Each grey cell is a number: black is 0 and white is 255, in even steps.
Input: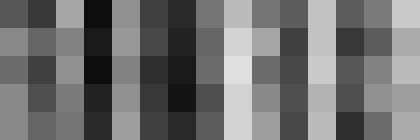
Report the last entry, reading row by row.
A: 172
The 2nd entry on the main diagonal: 101
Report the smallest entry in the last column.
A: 158
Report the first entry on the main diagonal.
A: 87
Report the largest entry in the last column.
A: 202
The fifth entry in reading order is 144
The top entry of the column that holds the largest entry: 187
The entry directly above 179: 202
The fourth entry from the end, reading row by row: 187
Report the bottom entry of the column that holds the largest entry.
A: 210
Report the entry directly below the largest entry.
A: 210
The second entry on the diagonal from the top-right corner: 93
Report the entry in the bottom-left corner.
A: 137
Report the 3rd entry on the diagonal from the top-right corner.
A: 87
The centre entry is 108
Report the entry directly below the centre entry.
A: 79
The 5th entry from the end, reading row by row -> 72
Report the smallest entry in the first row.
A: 13
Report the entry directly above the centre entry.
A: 101
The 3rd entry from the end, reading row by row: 48

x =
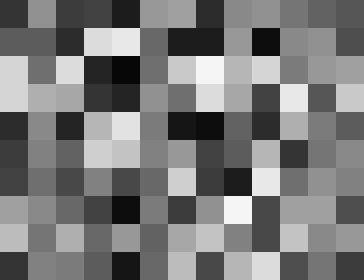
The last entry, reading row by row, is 60
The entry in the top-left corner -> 52
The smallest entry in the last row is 21
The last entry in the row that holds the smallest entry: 160
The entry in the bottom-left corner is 52
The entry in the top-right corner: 86
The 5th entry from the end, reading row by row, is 182
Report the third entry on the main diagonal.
220
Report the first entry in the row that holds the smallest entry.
213
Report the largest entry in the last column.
201
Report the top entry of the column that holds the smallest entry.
28
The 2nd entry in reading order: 145
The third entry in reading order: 60
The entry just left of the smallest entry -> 36
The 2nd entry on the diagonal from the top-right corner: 145
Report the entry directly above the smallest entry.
232
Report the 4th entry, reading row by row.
66
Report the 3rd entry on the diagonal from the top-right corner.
123
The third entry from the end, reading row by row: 78

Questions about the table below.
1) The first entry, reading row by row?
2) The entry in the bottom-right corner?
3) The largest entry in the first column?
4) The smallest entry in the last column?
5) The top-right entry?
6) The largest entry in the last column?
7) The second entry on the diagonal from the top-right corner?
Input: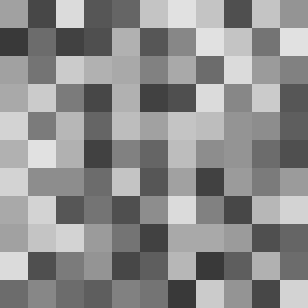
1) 161
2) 211
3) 219
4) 79
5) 148
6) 225
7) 116

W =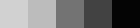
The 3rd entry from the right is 115
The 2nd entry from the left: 188
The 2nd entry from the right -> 66

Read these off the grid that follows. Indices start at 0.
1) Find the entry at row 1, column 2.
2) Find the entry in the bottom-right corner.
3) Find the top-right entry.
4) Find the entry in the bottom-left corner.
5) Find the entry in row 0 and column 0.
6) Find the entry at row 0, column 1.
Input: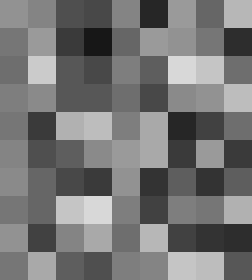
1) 58
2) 87
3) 183
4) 118
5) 146
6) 132
